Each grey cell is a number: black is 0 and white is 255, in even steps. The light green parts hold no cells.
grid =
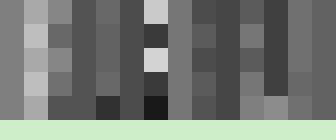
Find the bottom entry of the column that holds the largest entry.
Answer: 25
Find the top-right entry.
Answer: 98
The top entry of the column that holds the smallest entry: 202
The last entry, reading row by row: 98
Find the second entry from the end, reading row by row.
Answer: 112
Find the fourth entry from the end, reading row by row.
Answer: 126
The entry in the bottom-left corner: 126
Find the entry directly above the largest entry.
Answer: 57
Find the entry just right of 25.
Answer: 118
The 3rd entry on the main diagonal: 134
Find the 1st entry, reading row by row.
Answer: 126
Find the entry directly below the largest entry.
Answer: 57
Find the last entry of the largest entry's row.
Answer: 98
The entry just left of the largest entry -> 76
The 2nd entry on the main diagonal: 189
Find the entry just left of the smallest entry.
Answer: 76
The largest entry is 210

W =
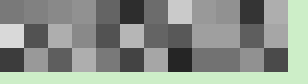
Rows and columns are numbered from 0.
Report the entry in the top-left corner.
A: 121
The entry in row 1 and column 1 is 82
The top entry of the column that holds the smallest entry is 202
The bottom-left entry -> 60
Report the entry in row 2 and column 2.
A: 94
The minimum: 37
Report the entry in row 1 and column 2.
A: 174
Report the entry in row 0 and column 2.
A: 137
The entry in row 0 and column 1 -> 129
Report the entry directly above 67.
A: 182

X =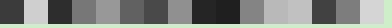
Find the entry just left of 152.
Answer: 119
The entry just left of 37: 144
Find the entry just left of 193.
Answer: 185
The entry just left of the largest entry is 125
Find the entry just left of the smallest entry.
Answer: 37

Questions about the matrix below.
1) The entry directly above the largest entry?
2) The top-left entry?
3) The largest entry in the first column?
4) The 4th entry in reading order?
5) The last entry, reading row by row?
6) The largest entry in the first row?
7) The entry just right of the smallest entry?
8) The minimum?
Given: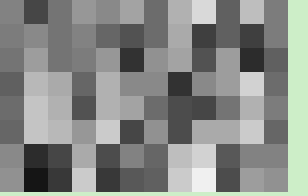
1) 210
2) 130
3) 145
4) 151
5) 145
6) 217
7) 56
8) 21

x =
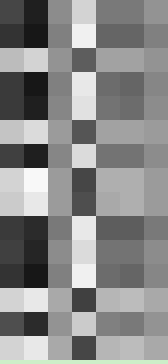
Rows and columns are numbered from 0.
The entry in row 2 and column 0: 188
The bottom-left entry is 211
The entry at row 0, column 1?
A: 31
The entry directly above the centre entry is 219
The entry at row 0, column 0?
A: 70
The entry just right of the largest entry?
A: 155
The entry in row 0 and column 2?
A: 140
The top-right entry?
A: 147
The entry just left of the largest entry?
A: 211
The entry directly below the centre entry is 78
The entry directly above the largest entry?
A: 31
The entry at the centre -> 70
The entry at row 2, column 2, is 147
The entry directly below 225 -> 85
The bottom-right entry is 169
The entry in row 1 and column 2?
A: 128
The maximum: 248

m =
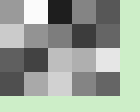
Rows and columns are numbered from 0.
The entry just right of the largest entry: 30
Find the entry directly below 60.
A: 175
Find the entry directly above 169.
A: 66
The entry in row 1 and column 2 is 125
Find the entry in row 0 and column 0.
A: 154
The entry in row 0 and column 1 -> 251

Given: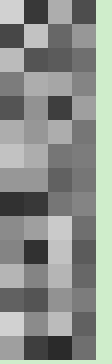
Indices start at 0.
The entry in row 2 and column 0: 187
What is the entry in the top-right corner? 77
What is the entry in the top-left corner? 209
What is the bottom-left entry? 159
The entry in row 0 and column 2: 173
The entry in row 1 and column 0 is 70
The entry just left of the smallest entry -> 62
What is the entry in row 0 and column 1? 56
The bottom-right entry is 111
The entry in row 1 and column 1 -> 194
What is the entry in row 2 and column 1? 84

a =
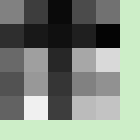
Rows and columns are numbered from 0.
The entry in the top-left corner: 129
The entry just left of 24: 46
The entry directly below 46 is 105
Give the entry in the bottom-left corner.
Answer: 98
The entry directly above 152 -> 159
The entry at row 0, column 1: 61

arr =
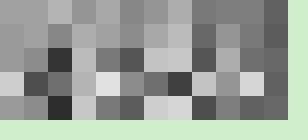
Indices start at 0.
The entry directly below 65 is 213
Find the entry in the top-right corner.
98
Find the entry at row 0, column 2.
180
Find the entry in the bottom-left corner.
155
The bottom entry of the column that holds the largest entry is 120
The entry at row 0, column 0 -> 162
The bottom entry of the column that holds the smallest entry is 44
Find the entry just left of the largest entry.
180
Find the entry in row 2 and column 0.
155
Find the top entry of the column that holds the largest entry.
168
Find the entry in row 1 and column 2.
134
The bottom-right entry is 105
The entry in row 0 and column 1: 162
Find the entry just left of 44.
141
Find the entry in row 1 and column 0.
155
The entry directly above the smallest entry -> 112
